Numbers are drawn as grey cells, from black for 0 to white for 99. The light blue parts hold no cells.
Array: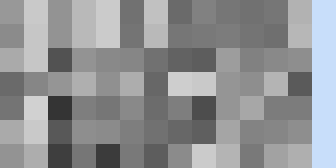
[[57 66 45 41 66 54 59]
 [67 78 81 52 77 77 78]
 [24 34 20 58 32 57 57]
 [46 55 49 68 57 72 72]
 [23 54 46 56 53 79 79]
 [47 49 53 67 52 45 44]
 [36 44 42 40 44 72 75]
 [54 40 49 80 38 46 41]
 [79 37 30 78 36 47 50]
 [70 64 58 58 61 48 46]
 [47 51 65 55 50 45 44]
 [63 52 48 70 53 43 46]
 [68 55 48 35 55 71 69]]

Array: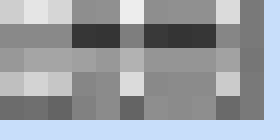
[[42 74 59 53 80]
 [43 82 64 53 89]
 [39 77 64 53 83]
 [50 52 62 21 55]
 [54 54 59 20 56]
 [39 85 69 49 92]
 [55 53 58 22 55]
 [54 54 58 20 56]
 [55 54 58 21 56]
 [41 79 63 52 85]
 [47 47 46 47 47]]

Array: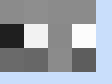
[[41 12 54]
 [40 94 55]
 [54 53 54]
 [36 98 54]]

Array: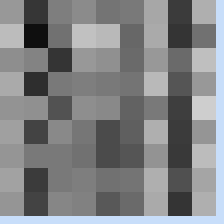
[[58 63 58 62 57 66 55 73 59]
 [26 23 47 26 56 18 51  6 21]
 [52 47 47 53 32 47 20 44 49]
 [50 49 44 46 55 49 59 75 54]
 [34 44 29 29 53 47 56 72 45]
 [41 45 33 37 38 45 41 40 47]
 [66 68 57 68 47 72 59 66 65]
 [20 31 22 23 24 33 41 20 23]
 [68 64 73 58 80 59 74 44 68]]

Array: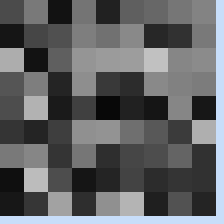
[[ 9  6 47 20 30 33 67  8 29]
 [21 73 52 14 69 49  7 27 47]
 [63 30 20 24 10 14 37 31  7]
 [18  8 46 56 25 55 58 49 45]
 [56 14 18 57  3 22 60 44 13]
 [70 26 27 43 13 17 61 53 37]
 [12 17 30 34  8 53 75 15 40]
 [32 20 39 23 52 50 52 19 46]
 [14 19 19 68  9 48 54 47 51]]

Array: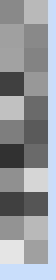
[[89 57 25 56 19 49 75 25 63 62 53]
 [62 72 33 83 41 35 41 59 51 53 72]]

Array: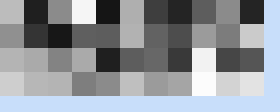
[[80 70 56 73]
 [71 66 20 12]
 [70 51  9 54]
 [49 66 37 95]
 [54 12 36  8]
 [74 36 69 68]
 [60 40 38 24]
 [64 22 30 14]
 [98 94 60 36]
 [82 27 48 54]
 [88 33 79 14]]

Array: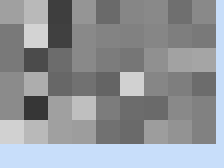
[[81 54 54 47 47 62]
 [72 21 67 29 82 72]
 [62 62 40 42 25 24]
 [61 74 44 53 53 58]
 [44 48 39 48 51 41]
 [41 42 81 46 50 52]
 [61 41 52 56 52 53]
 [57 53 49 63 49 43]
 [50 50 42 64 47 53]]
